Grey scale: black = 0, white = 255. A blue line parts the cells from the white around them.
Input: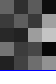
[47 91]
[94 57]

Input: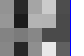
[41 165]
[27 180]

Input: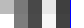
[121 72]
[125 74]

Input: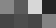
[91 215]
[77 70]

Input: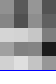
[89 150]
[80 142]

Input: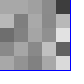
[168 160]
[127 169]

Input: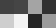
[69 164]
[243 37]
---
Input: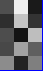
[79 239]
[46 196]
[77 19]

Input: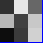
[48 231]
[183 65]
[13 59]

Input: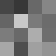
[70 55]
[101 200]
[124 105]

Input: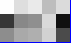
[254 222]
[54 136]
[141 169]

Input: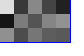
[222 56]
[21 124]
[144 76]

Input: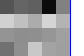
[84 101]
[209 192]
[148 142]

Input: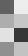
[97 237]
[173 198]
[226 55]
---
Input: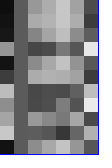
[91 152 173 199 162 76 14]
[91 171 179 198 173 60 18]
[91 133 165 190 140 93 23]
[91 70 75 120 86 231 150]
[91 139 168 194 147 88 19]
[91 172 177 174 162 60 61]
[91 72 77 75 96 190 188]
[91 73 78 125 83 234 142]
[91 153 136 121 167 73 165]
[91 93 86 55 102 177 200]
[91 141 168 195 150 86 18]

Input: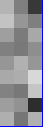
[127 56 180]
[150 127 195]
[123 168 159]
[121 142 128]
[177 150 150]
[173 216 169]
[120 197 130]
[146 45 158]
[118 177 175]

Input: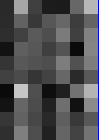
[166 64 28 27 103 183 42]
[98 56 87 103 61 100 43]
[65 90 78 123 64 130 46]
[95 87 63 84 10 133 18]
[88 82 78 125 81 125 53]
[75 53 67 103 42 89 65]
[198 79 14 32 114 180 10]
[102 76 33 111 17 139 19]
[98 71 41 95 57 88 55]
[127 78 33 101 67 115 47]

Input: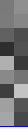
[143 122]
[134 123]
[77 97]
[81 46]
[57 176]
[116 137]
[195 62]
[85 160]
[72 166]

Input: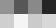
[87 137 37 147]
[245 203 216 207]

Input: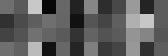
[90 200 7 103 34 134 45 72 154 36 92 111]
[75 94 111 102 17 85 69 95 176 199 92 49]
[83 113 100 90 51 99 83 91 148 133 86 67]
[98 187 18 103 37 127 57 69 152 48 94 111]

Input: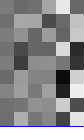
[106 112 166 232 104 123]
[167 166 75 106 193 111]
[145 102 156 100 200 124]
[74 103 101 217 43 113]
[60 141 143 119 52 125]
[155 131 129 12 208 107]
[157 121 159 32 238 132]
[117 145 142 204 77 112]
[174 118 135 68 228 110]
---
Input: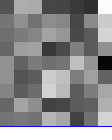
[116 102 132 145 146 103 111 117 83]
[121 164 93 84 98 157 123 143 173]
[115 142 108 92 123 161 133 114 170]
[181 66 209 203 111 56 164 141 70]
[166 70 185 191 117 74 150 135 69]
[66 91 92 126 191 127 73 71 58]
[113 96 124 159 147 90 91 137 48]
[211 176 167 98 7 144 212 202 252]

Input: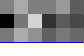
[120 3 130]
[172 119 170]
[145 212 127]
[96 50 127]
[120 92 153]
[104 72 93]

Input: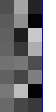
[105 120 97 114 99 96 91 80]
[71 189 70 119 56 29 143 164]
[57 3 127 77 174 201 4 36]

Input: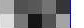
[220 173]
[120 81]
[22 88]
[83 115]
[164 54]

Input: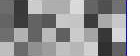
[190 110 100 109]
[107 179 59 57]
[144 99 99 204]
[157 186 88 174]
[192 96 199 173]
[182 203 197 218]
[208 164 60 101]
[48 55 170 80]
[97 215 200 113]

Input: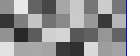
[225 146 53 145]
[167 40 127 232]
[168 92 197 99]
[164 208 115 71]
[57 213 137 167]
[48 88 202 201]
[218 97 153 118]
[157 150 56 205]
[163 99 181 119]

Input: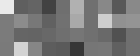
[122 123 123 234]
[211 101 140 95]
[134 100 120 100]
[93 104 97 66]
[90 111 113 111]
[55 118 169 177]
[118 112 112 112]
[119 105 206 136]
[96 81 145 88]
[111 111 148 137]
